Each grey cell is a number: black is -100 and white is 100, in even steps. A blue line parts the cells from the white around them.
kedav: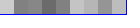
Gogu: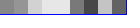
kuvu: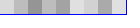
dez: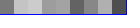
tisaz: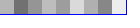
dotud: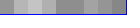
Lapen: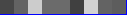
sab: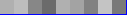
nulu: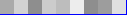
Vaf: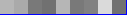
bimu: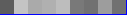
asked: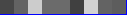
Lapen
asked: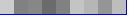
kedav
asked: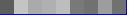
bimu

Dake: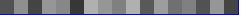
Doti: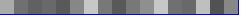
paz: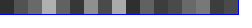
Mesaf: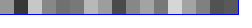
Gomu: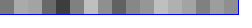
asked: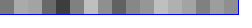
Gomu
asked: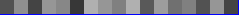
Dake

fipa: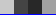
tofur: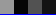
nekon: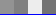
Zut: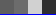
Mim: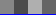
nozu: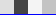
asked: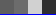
Zut
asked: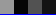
tofur
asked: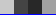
fipa
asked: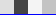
nozu

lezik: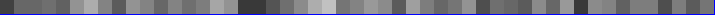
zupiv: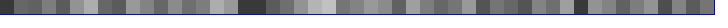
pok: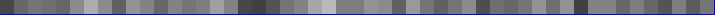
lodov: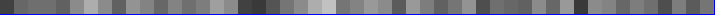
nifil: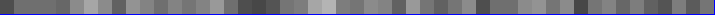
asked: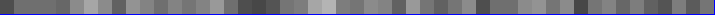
nifil
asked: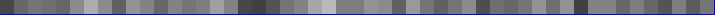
pok

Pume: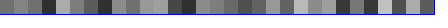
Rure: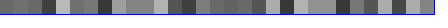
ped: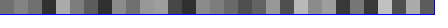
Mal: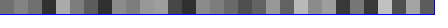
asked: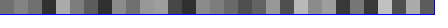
ped
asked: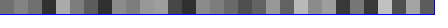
Mal
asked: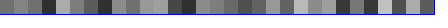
Pume
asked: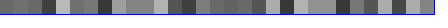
Rure

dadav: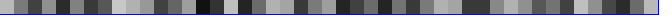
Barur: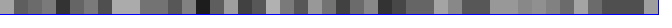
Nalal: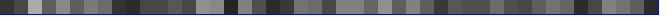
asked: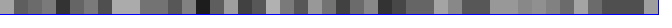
Barur

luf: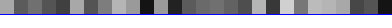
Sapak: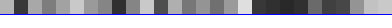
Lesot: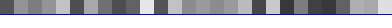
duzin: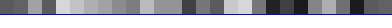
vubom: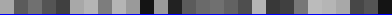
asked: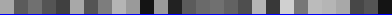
luf
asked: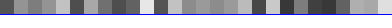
Lesot

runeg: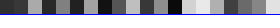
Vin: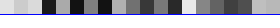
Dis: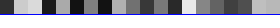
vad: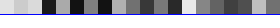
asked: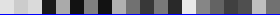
vad
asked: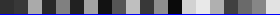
runeg
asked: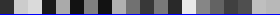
Dis
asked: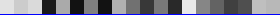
Vin

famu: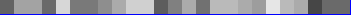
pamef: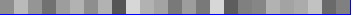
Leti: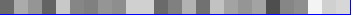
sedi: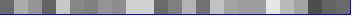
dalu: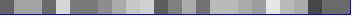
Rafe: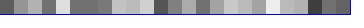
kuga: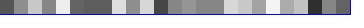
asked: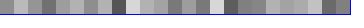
pamef
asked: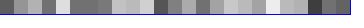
Rafe
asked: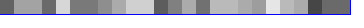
famu
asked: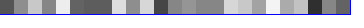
kuga

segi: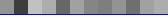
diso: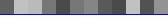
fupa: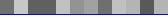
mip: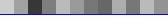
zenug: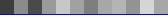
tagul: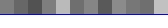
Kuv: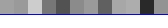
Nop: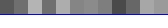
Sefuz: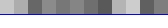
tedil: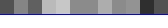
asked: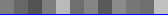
tagul
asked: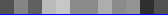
tedil
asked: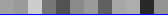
Kuv
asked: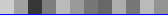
mip

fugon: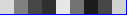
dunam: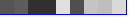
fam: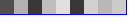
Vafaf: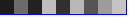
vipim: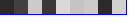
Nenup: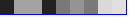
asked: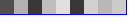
fam
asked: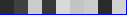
vipim

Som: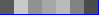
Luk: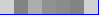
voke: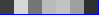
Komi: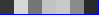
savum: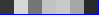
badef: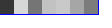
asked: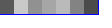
Som

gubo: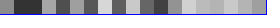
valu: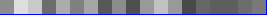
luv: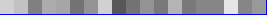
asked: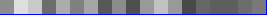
valu
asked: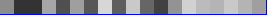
gubo

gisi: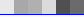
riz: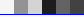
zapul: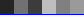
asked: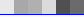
gisi
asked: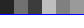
zapul

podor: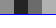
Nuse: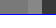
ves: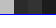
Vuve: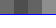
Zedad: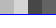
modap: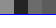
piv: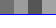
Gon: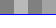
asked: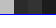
ves
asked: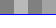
Gon
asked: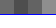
Vuve

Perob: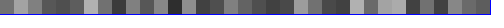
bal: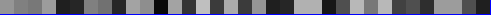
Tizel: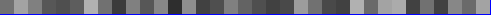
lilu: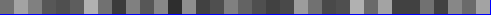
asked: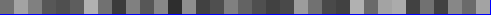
Tizel
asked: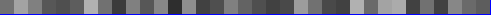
Perob
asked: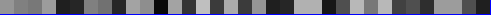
bal
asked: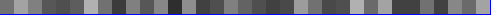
lilu

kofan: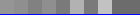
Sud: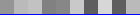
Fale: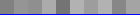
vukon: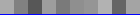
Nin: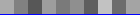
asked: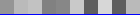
Sud
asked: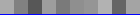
vukon

